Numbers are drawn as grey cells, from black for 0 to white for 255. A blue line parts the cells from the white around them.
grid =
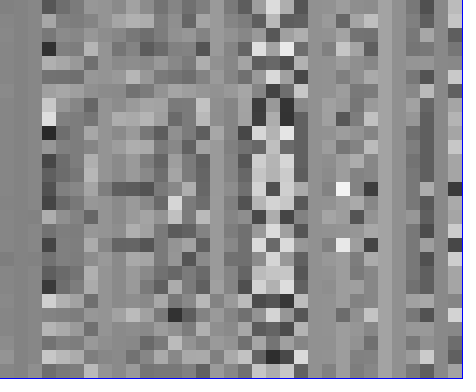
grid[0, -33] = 129
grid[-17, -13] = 107
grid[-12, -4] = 151
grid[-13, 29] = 120
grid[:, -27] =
[151, 132, 151, 181, 111, 151, 144, 102, 117, 167, 133, 175, 183, 165, 151, 102, 151, 172, 141, 176, 171, 111, 151, 112, 153, 126, 186]
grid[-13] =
[132, 131, 135, 68, 106, 120, 151, 148, 138, 154, 137, 105, 214, 123, 109, 155, 128, 82, 181, 211, 199, 88, 145, 146, 157, 170, 135, 163, 144, 120, 88, 137, 170]
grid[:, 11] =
[115, 126, 125, 107, 153, 122, 147, 163, 159, 93, 122, 101, 110, 122, 105, 147, 122, 122, 122, 113, 96, 168, 122, 156, 122, 170, 120]
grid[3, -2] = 137
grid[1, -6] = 163
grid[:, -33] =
[129, 134, 136, 134, 134, 134, 138, 134, 134, 134, 134, 134, 134, 134, 132, 134, 134, 134, 126, 134, 134, 137, 134, 134, 140, 148, 134]
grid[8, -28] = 125
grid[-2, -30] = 199
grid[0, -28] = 123
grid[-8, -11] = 145
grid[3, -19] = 84
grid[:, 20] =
[174, 94, 160, 234, 79, 160, 110, 52, 51, 229, 107, 214, 203, 207, 199, 69, 160, 218, 152, 198, 221, 55, 150, 76, 160, 73, 199]
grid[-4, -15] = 91
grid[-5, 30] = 82
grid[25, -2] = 137
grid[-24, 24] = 198
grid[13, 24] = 243
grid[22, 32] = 211
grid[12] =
[134, 131, 135, 95, 108, 119, 183, 148, 138, 154, 137, 110, 165, 123, 101, 154, 133, 103, 197, 179, 203, 93, 145, 139, 157, 131, 135, 163, 144, 120, 95, 137, 165]
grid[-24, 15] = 154
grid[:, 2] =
[135, 135, 135, 135, 135, 135, 135, 135, 135, 135, 135, 135, 135, 135, 135, 130, 135, 135, 130, 135, 135, 135, 135, 135, 135, 135, 143]
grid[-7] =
[134, 131, 135, 58, 110, 125, 171, 148, 138, 154, 122, 96, 172, 123, 96, 160, 133, 79, 210, 177, 221, 97, 145, 142, 157, 159, 135, 163, 144, 113, 95, 137, 165]
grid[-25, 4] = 139
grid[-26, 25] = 164
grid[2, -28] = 135
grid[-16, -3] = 95
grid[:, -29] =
[110, 128, 139, 128, 167, 113, 167, 150, 128, 110, 128, 109, 108, 128, 106, 144, 126, 128, 128, 106, 110, 177, 128, 170, 128, 184, 121]
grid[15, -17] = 133
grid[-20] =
[134, 131, 135, 200, 150, 134, 102, 148, 140, 154, 165, 163, 122, 123, 194, 143, 133, 163, 61, 153, 52, 137, 145, 161, 153, 118, 154, 163, 144, 162, 102, 137, 165]
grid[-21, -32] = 131
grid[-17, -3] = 95
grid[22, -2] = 137

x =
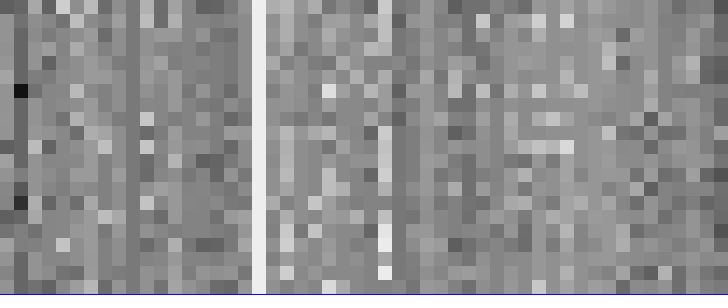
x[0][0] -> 95
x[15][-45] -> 188
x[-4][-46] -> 154
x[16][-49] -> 134
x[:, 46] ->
[147, 147, 147, 147, 147, 171, 157, 171, 95, 147, 105, 147, 155, 96, 147, 147, 126, 147, 136, 95, 136]
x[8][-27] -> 137
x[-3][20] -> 155
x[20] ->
[147, 102, 113, 99, 135, 157, 182, 108, 148, 121, 145, 115, 164, 146, 136, 108, 104, 149, 238, 144, 130, 142, 134, 217, 169, 137, 131, 130, 135, 117, 152, 148, 129, 112, 142, 133, 151, 139, 199, 144, 163, 145, 157, 152, 106, 139, 136, 146, 110, 148, 128, 122]
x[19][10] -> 145
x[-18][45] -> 147
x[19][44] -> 163
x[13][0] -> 135
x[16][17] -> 150
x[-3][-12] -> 153
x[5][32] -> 179
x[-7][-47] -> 110
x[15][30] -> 143
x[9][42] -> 150
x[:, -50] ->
[168, 142, 139, 147, 147, 126, 113, 147, 147, 150, 187, 147, 147, 147, 174, 167, 113, 128, 147, 147, 113]
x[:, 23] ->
[118, 158, 172, 158, 120, 158, 222, 158, 118, 182, 118, 152, 190, 189, 158, 156, 143, 153, 158, 136, 217]
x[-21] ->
[95, 102, 168, 98, 206, 142, 186, 108, 142, 121, 177, 108, 162, 131, 97, 100, 121, 147, 238, 173, 182, 149, 172, 118, 137, 126, 102, 202, 119, 126, 152, 134, 94, 112, 112, 133, 121, 109, 151, 144, 163, 145, 163, 152, 143, 139, 147, 131, 110, 126, 128, 83]
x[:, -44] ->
[142, 158, 142, 142, 124, 142, 142, 142, 124, 142, 142, 142, 156, 142, 142, 168, 151, 142, 142, 124, 148]
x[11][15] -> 101
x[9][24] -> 141
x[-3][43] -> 152
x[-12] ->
[147, 102, 150, 146, 136, 110, 173, 164, 142, 121, 107, 125, 155, 131, 131, 126, 154, 152, 238, 154, 183, 150, 169, 182, 141, 135, 102, 203, 119, 126, 148, 134, 96, 112, 145, 133, 166, 141, 140, 144, 144, 145, 150, 191, 117, 110, 147, 110, 113, 144, 128, 159]
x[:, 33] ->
[112, 112, 112, 114, 150, 138, 112, 112, 125, 112, 139, 112, 112, 112, 115, 112, 133, 112, 117, 156, 112]
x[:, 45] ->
[139, 139, 157, 147, 139, 139, 139, 139, 164, 110, 139, 139, 115, 168, 110, 139, 110, 139, 139, 112, 139]
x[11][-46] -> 154
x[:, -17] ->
[133, 118, 132, 142, 133, 133, 117, 133, 133, 133, 133, 133, 131, 133, 137, 155, 117, 133, 133, 133, 133]
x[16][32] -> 129
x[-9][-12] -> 163
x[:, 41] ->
[145, 139, 145, 145, 145, 145, 188, 145, 145, 145, 145, 145, 133, 152, 173, 145, 133, 133, 145, 145, 145]
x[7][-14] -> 140
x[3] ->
[145, 102, 147, 157, 132, 171, 147, 129, 142, 121, 145, 134, 128, 131, 118, 126, 121, 139, 238, 140, 162, 120, 137, 158, 137, 148, 182, 175, 119, 129, 152, 134, 129, 114, 117, 142, 149, 148, 151, 144, 144, 145, 150, 180, 152, 147, 147, 131, 134, 148, 128, 119]

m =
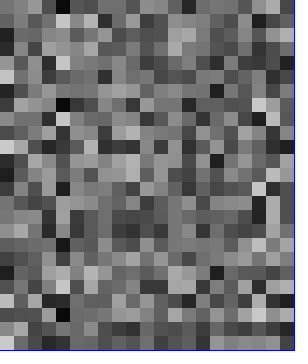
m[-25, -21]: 116
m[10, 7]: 48
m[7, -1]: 90
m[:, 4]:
[10, 197, 140, 147, 197, 89, 119, 9, 197, 52, 57, 81, 90, 31, 157, 160, 136, 23, 65, 172, 197, 43, 9, 117, 51]
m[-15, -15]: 178
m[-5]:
[80, 118, 68, 128, 197, 78, 165, 100, 108, 132, 56, 57, 165, 167, 57, 126, 91, 161, 45, 159, 175]
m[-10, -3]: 35
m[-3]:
[76, 80, 81, 156, 9, 107, 109, 119, 149, 155, 130, 95, 165, 122, 98, 148, 109, 162, 200, 143, 172]
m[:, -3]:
[144, 31, 86, 52, 57, 127, 130, 200, 31, 132, 96, 105, 89, 197, 37, 35, 77, 189, 117, 88, 45, 173, 200, 86, 133]
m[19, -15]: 179
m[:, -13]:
[111, 107, 76, 91, 136, 134, 160, 111, 139, 156, 61, 160, 149, 96, 99, 74, 61, 89, 137, 100, 108, 159, 149, 61, 96]
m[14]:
[116, 87, 68, 81, 157, 148, 138, 111, 99, 133, 61, 92, 118, 142, 73, 132, 138, 141, 37, 172, 78]
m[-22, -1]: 109
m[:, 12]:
[97, 142, 159, 169, 106, 85, 137, 117, 140, 116, 145, 143, 77, 97, 118, 119, 119, 119, 106, 169, 165, 76, 165, 76, 83]
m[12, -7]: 114
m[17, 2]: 108
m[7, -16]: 55
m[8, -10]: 88
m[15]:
[119, 134, 138, 53, 160, 59, 89, 111, 74, 70, 74, 91, 119, 105, 92, 96, 104, 77, 35, 172, 79]
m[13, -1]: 79
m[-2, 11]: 81
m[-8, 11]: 90
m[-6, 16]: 105
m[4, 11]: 75
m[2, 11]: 81
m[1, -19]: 88
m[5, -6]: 124
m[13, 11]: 130
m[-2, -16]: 104
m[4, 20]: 33
